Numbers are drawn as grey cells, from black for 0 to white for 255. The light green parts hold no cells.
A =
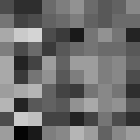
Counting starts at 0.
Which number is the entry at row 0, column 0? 76
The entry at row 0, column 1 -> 46
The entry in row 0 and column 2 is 46
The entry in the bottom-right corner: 157
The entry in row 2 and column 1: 202
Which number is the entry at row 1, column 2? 76
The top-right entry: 136
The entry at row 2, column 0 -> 169
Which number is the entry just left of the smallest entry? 157
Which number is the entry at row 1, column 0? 117
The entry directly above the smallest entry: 202

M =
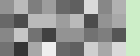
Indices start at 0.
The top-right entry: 177
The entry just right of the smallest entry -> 168
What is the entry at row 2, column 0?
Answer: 135
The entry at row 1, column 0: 104
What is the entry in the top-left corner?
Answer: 147
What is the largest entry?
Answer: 238
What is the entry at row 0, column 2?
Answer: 126
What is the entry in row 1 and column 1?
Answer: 76
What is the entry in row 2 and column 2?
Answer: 114
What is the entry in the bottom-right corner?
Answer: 217
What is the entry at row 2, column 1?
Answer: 198

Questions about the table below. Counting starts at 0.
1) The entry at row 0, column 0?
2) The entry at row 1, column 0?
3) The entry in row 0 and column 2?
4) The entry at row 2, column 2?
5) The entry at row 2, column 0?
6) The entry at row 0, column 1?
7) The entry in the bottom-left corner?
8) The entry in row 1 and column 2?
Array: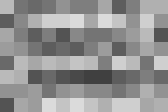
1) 186
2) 93
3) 105
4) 93
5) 167
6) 116
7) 83
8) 176

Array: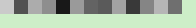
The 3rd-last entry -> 133
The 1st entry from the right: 111
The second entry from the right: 182
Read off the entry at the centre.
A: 99

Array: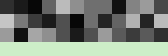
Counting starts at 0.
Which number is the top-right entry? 71
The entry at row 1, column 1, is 121
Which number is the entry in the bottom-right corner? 47
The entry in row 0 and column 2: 7
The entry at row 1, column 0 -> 197
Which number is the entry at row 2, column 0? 155
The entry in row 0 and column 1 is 26
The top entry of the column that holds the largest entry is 47

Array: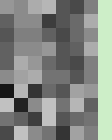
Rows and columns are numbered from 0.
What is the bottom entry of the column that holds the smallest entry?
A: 73
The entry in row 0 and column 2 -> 172
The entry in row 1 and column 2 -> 139
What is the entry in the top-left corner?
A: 151
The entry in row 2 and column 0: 85
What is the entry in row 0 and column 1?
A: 139
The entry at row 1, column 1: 139
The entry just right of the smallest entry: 182
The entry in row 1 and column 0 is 97
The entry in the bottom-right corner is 127
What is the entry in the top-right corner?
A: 127
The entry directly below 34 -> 97
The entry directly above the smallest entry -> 139

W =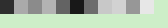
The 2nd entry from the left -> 170
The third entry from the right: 210
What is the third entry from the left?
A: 139

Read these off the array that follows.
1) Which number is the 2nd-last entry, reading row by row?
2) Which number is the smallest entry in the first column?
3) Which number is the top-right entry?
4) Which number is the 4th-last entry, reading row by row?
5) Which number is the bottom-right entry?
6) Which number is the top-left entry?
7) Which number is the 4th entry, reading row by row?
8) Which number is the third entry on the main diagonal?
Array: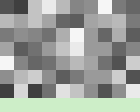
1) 142
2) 63
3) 102
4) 142
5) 234
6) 82
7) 234
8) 133

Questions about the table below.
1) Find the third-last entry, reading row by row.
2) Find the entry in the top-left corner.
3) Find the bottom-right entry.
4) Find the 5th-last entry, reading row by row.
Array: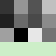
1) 1
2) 52
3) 115
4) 139

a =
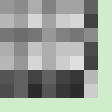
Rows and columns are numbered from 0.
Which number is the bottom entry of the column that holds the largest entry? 43
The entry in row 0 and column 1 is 139
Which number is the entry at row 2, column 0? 118
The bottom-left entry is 76
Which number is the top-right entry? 97
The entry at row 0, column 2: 173
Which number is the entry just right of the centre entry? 195
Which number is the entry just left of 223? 205
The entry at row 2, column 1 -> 109
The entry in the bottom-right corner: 205
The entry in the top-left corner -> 151
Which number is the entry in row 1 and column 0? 183
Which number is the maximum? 223

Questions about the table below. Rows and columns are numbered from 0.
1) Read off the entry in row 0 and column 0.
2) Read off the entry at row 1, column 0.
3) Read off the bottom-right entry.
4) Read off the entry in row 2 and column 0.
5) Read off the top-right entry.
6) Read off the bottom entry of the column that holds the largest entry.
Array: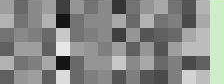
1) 158
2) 178
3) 188
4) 115
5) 178
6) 219

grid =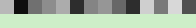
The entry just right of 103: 45
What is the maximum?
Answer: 216
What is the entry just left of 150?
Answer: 132
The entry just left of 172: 141

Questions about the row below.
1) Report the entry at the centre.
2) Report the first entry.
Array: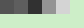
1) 49
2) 83

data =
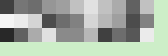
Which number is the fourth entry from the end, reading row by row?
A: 64
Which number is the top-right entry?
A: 193
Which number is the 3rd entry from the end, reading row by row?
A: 109
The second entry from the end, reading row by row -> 87
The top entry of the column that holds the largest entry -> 64
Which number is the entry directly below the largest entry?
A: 40
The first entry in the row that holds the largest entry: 244
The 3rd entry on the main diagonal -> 171
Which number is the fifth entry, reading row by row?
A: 159

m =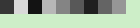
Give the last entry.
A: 150
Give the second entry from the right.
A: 100
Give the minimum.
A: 19

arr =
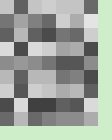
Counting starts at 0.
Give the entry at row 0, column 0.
196
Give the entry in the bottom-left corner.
105
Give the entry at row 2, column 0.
96
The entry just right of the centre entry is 86
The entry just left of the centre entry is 140
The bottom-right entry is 172
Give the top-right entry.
105
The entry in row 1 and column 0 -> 117
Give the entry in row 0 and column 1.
96
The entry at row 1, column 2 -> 128
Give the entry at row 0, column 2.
196
